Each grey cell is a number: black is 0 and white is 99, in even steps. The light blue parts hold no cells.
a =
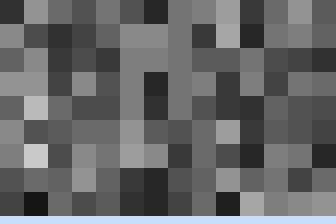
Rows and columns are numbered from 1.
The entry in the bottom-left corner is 26
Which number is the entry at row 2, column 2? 29
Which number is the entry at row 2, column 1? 53
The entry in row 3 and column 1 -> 38
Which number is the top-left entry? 19
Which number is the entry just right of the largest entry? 29
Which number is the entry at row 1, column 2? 57
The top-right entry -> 35
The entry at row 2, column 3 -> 19
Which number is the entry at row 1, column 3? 41
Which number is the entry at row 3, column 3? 22
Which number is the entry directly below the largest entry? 41
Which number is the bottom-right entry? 57
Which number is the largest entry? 78
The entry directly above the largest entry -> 32
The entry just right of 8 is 41
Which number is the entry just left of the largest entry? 49
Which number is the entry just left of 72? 38

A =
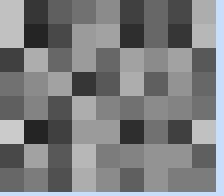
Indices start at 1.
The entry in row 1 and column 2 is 21
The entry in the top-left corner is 75
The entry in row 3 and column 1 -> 25
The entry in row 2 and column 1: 75
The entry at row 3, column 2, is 67
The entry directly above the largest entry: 37
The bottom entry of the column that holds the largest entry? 40
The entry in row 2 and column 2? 14
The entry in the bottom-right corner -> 48
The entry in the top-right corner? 67
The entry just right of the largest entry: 14
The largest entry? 79

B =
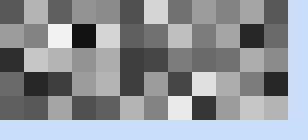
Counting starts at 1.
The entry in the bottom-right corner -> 70
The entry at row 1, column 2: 70
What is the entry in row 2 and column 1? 60
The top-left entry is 34
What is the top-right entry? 34
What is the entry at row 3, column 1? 18
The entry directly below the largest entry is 70
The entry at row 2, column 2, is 51
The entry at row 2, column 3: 94
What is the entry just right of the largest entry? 7
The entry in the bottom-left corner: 37
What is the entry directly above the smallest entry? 57

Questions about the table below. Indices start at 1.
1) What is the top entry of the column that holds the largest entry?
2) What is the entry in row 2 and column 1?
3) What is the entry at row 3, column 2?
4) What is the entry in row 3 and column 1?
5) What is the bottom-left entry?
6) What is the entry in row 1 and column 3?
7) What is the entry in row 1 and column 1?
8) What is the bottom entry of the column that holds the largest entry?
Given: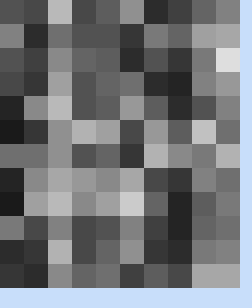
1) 50
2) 50
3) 25
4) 32
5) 21
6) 72
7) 32
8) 65

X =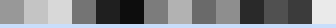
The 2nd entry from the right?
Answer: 23
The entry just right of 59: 76
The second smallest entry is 12

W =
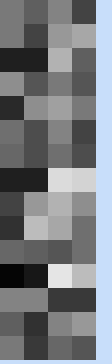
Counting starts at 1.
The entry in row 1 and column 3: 51
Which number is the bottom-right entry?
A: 33
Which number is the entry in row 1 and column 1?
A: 47
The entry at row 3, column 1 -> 12
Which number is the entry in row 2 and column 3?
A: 59
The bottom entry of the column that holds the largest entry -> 40
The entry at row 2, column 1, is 47
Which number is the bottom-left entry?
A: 47
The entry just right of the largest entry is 73
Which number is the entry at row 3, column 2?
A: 12
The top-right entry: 26
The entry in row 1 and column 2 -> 37
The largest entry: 89
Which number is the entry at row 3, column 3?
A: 69
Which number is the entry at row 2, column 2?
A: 26
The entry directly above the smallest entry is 40
